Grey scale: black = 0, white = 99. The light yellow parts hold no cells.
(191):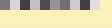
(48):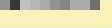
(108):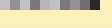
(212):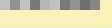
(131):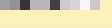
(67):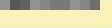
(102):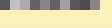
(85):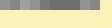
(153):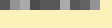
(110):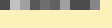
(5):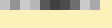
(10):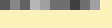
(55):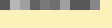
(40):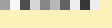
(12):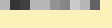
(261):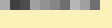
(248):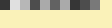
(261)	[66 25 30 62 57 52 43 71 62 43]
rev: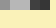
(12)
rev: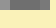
(85)
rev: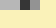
(131)
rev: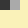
(248)

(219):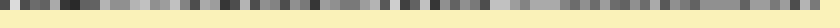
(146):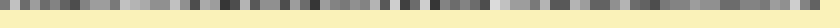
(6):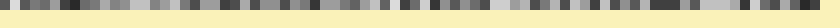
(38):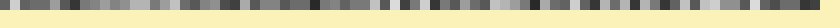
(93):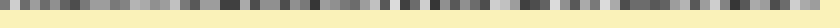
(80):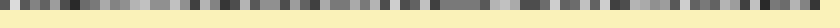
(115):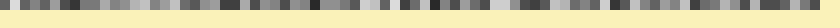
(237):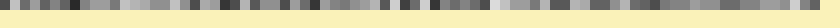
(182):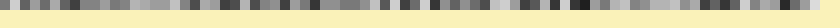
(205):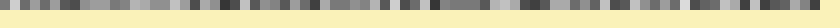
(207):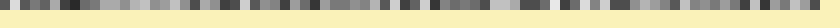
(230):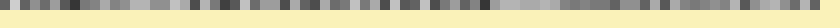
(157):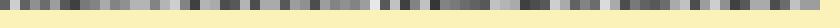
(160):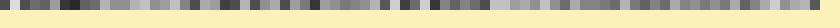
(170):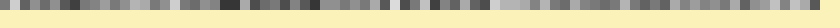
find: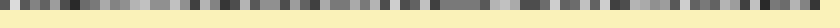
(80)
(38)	[38 80 38 42 42 61 34 21 47 51 61 51 56 70 70 47 61 75 42 34 51 56 30 25
 66 34 51 51 34 42 42 16 47 51 38 47 47 75 34 85 25 47 80 21 47 34 61 42
 34 75 70 61 47 16 66 42 38 80 38 21 70 42 70 21 70 47 21 38 75 34 75 80
 56 56 34 85 38 30 42 42 21 25]

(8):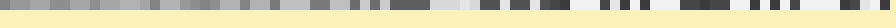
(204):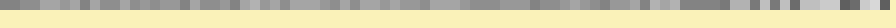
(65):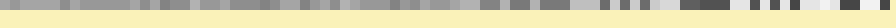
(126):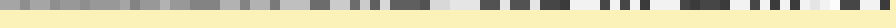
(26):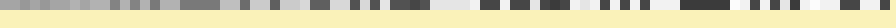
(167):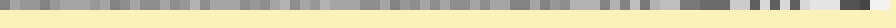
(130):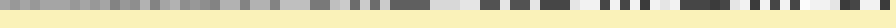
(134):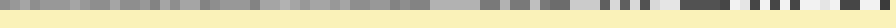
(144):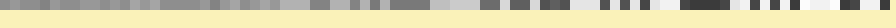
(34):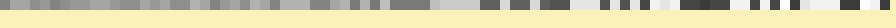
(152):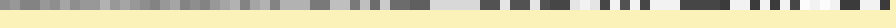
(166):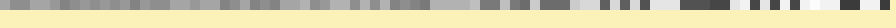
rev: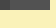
(134)
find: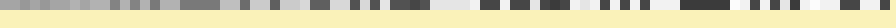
(26)

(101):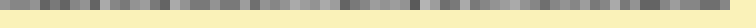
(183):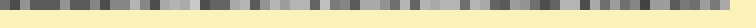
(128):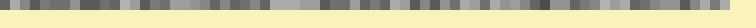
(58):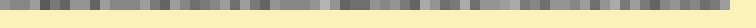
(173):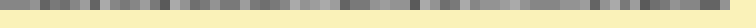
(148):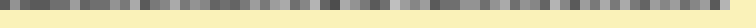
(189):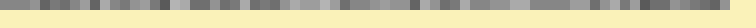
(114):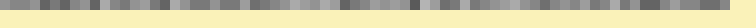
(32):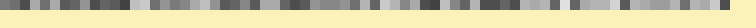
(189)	[52 52 52 57 39 47 43 52 61 39 66 52 47 57 61 47 35 70 66 43 43 57 43 47
 66 43 47 43 57 66 61 61 70 61 43 52 52 57 61 57 57 39 66 57 43 47 66 52
 52 57 57 66 66 52 52 52 52 61 61 43 57 66 47 61 35 43 43 57 52 47 43 39
 57]
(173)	[52 52 52 57 39 47 43 52 61 39 66 52 47 52 61 47 35 66 57 43 47 57 47 47
 61 47 43 47 52 66 57 61 66 61 39 47 47 57 61 57 57 35 66 57 43 47 66 52
 57 57 61 66 57 52 52 52 57 57 61 39 57 66 47 61 35 43 47 57 52 52 39 39
 57]
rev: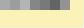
(128)

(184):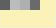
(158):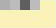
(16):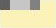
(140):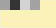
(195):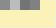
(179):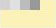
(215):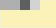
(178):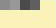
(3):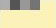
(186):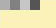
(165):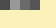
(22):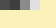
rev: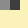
(22)
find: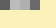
(184)
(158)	[68 73 37 73]
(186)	[68 50 77 33]

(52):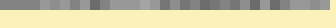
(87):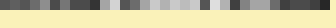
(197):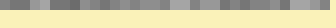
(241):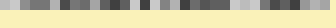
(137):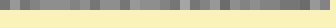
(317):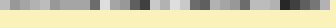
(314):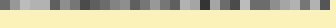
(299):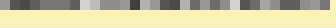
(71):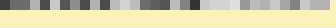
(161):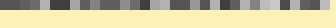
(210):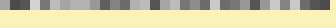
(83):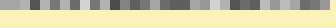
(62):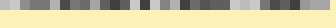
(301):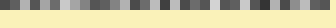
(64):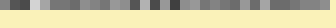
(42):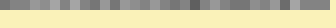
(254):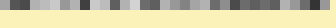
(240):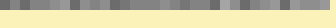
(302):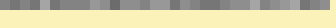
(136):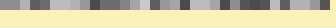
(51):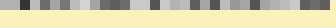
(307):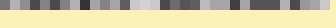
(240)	[42 51 42 51 51 55 59 42 55 51 55 42 46 51 51 51 55 51 46 51 51 42 64 55
 42 51 55 59 42 59 55 55 59]
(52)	[51 51 51 51 59 55 59 51 59 42 51 59 59 59 64 59 46 55 46 51 42 46 51 46
 55 42 59 42 51 59 59 55 59]
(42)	[46 51 51 59 55 64 51 64 51 46 59 46 59 55 51 59 51 46 51 37 51 59 51 46
 46 55 51 59 42 64 51 51 51]
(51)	[69 69 20 73 42 64 46 73 82 64 42 37 42 78 78 33 78 69 73 37 64 33 73 59
 64 33 64 69 73 78 37 42 37]
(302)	[51 46 51 46 64 46 51 51 51 59 55 42 55 55 51 59 59 46 55 51 46 46 51 55
 55 64 51 55 59 64 46 51 55]
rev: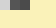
(210)
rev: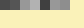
(299)

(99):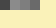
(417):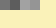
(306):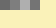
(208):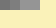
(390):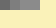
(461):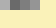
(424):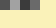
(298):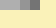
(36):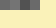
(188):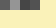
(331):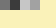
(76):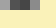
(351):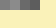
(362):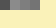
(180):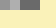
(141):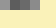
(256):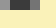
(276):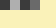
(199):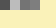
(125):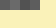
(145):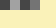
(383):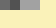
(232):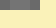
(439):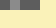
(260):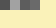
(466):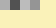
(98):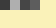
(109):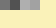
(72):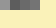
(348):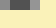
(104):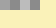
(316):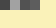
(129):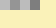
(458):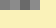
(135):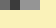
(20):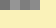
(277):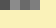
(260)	[32 63 36 41]
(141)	[58 36 41 54]
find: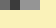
(135)
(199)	[32 73 45 49]
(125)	[36 41 32 36]
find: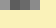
(141)

